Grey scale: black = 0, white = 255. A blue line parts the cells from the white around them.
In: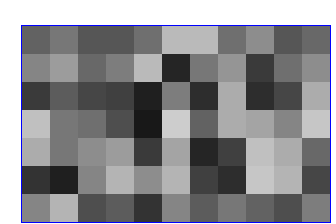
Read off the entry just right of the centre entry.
98
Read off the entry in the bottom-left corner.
133
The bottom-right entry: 125
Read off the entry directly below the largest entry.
164
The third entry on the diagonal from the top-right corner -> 45
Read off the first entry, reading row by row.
98
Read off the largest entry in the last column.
198
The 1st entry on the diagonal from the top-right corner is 104
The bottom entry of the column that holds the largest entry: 133
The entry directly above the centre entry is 125
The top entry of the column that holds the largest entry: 186
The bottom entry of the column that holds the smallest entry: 51
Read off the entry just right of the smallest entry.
205
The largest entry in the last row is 180
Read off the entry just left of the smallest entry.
78
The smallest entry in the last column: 70
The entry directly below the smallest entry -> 58
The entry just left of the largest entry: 24
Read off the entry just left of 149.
119
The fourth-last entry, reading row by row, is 119
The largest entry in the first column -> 192

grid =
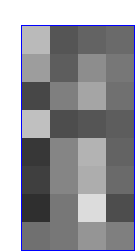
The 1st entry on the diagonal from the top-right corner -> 106
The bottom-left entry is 112
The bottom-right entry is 127
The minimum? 47
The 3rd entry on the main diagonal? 165
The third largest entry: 186
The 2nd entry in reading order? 85
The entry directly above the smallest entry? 63
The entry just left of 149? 119
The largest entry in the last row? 149

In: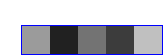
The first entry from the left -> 155
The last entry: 192
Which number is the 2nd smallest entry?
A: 60

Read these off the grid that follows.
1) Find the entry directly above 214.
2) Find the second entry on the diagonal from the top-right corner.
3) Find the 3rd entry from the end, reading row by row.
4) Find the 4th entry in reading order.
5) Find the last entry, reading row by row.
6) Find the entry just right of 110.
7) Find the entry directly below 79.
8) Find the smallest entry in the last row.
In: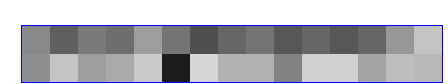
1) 79
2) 190
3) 164
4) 110
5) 184
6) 158
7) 214
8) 28

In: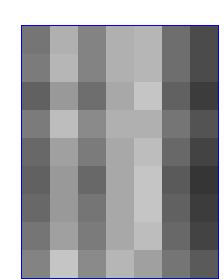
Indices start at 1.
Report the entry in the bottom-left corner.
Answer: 131
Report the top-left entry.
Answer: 117
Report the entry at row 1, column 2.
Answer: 176
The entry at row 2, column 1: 123
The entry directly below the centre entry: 168
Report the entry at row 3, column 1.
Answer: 97
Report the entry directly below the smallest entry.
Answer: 60
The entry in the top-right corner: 75
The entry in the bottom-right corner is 90
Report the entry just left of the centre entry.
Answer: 123
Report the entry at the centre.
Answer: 168
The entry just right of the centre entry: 189
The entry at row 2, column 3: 131
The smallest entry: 53
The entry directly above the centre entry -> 176
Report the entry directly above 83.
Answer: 60

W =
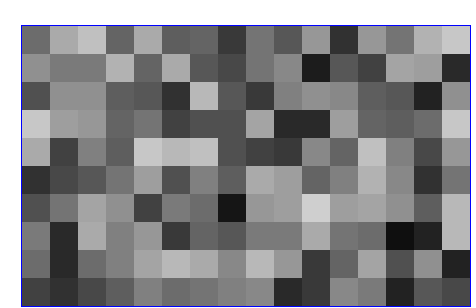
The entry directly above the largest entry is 100
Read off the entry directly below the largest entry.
170
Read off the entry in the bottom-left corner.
65
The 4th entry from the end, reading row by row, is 122
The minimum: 15
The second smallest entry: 21
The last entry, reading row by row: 72
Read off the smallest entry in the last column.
34
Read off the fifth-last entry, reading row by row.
136
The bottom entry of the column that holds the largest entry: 57
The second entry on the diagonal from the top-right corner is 158
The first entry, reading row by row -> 108
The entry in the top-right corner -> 199
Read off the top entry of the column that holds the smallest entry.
116
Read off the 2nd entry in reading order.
170
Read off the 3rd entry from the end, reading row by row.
34
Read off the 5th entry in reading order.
170
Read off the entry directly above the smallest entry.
144
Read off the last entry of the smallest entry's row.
184
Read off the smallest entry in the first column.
49
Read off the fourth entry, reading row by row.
100
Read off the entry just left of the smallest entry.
108
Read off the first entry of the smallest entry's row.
122
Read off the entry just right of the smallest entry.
34
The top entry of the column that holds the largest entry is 151
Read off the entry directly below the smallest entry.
80

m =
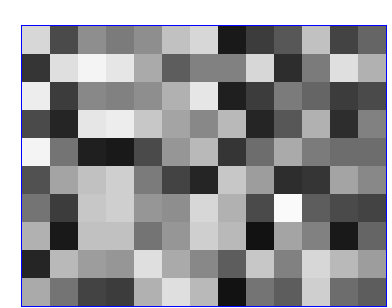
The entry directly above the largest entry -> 45
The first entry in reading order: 215
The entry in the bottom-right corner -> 93
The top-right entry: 101
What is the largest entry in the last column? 177
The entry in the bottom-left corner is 170
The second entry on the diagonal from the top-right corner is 223
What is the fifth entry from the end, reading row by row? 116
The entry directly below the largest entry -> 164
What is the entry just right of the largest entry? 93
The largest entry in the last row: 223
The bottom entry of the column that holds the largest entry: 93
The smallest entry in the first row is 25
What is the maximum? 250
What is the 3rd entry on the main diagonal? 136
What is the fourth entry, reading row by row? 123
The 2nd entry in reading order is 74
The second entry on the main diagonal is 223

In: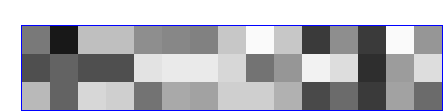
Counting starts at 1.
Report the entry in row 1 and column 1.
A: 121
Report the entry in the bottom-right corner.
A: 107
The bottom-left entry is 185
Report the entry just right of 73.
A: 107
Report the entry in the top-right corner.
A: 150
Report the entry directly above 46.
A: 58
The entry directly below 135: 234
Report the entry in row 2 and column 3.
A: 79
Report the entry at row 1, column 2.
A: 24
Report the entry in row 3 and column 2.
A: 99
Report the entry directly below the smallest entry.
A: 99

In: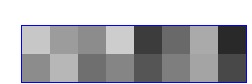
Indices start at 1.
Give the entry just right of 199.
156
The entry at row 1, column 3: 140
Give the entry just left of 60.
205
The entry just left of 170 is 105
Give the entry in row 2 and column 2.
183

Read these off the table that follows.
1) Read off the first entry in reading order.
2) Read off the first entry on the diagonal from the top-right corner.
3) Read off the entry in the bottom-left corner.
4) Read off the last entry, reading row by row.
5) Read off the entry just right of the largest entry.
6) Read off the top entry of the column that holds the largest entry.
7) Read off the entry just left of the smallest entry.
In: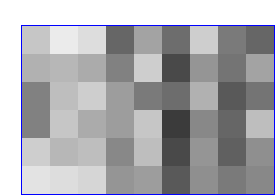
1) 198
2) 102
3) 227
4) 136
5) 221
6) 235
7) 198

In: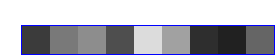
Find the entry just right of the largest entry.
161
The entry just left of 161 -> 220

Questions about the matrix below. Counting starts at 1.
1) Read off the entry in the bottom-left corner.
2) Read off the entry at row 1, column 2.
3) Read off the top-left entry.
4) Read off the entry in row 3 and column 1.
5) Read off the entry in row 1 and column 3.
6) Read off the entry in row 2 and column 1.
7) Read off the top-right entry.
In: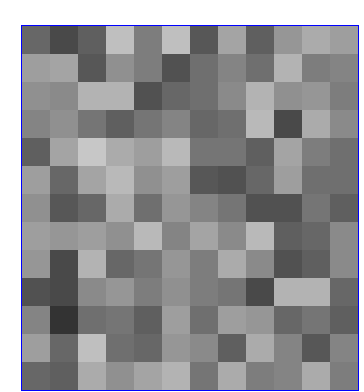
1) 103
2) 73
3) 103
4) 144
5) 95
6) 158
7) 158

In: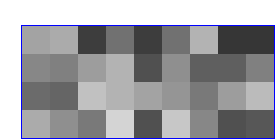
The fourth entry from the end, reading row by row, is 199
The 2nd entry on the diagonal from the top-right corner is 95
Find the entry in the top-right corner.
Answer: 54
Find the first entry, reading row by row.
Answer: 163
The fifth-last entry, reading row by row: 80
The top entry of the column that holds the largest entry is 113
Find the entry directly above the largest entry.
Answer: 179
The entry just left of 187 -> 157
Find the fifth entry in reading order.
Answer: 61
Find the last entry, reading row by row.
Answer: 87
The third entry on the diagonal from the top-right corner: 121
